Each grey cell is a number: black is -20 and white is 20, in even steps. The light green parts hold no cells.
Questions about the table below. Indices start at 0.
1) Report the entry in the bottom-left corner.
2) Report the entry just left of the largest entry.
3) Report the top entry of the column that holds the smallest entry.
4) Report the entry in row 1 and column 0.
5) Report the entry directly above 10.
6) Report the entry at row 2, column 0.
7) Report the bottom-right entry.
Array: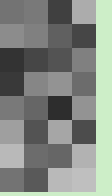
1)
-2
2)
9
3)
-10
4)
2
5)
8
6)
-12
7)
10

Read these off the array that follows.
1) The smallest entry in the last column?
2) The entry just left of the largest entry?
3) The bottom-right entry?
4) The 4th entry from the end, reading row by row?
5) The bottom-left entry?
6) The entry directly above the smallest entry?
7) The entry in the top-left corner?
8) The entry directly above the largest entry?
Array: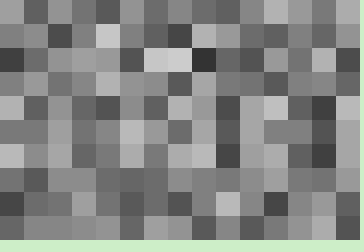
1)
-8
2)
11
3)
-7
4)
-1
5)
-4
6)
8
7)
5
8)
-9

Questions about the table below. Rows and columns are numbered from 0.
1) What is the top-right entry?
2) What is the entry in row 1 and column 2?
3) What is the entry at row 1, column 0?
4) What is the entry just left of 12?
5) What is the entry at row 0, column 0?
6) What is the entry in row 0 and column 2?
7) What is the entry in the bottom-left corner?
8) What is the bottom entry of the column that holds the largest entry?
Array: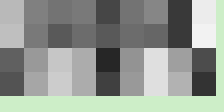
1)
17
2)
-6
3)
10
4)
6
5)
9
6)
-2
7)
-7
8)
-12

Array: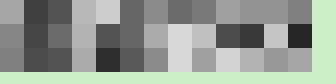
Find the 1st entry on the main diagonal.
6
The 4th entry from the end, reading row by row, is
13
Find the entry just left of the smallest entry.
11
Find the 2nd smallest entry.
-13
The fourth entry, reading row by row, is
9
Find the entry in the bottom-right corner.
6
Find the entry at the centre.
7
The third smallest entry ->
-11
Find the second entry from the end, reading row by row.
4
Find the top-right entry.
0
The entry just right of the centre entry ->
14
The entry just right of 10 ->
-8

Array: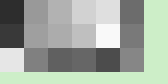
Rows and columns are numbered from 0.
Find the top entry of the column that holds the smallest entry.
-13
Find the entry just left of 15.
13
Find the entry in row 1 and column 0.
-11
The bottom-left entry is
16
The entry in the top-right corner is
-3

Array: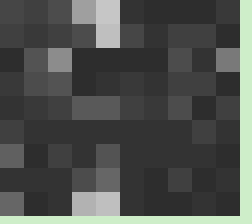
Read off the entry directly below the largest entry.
10
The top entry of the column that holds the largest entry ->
11
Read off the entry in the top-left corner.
-9
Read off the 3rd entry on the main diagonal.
2
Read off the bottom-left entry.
-4
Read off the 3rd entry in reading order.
-8
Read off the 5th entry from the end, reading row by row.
-12
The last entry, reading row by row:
-13
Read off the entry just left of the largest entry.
5
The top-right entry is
-11
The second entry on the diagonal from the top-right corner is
-10
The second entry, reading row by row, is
-10
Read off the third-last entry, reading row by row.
-13
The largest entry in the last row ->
10

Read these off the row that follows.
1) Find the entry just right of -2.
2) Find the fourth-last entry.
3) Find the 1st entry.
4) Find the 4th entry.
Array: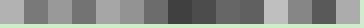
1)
6
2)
10
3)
8
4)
-2

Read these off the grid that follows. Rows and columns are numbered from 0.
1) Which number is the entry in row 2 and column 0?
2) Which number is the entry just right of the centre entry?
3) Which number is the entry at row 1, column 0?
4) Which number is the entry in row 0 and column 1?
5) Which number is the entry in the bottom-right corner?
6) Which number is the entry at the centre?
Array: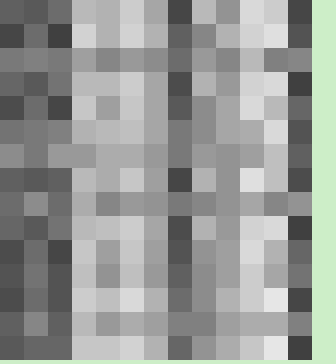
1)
-1
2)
-9
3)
-9
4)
-6
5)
-10
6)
5

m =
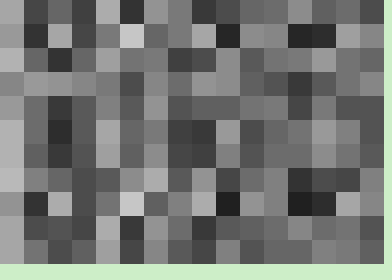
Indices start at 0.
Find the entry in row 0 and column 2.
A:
-4
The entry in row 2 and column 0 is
8
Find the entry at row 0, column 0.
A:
6
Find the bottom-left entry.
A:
6
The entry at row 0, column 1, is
-9
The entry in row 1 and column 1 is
-12
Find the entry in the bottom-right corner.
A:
-5
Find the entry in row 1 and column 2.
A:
6
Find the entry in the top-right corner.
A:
-8
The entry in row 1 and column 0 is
4
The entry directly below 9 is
3

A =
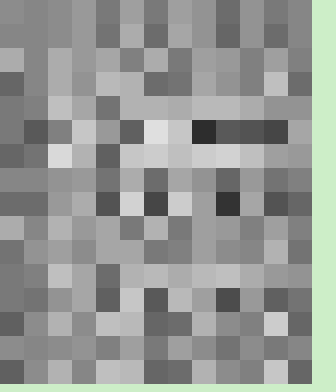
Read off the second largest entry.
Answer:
14
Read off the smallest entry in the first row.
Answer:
-3
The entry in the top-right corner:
1
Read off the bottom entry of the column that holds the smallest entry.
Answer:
8
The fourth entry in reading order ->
4
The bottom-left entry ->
-5
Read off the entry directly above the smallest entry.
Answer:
9
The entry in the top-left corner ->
2
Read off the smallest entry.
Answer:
-13
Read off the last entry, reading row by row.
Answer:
-4
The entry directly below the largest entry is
12
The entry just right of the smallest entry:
-6
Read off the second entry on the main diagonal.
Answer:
1
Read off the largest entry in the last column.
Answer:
6
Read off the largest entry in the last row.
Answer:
11
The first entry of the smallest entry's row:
-1
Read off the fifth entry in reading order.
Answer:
-1
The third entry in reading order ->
2
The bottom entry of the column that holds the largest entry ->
-4
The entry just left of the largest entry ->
-5
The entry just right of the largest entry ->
11
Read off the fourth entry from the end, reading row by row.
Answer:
2
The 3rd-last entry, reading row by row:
0
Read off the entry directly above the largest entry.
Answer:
8
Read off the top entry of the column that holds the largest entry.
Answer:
-1
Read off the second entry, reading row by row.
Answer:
1
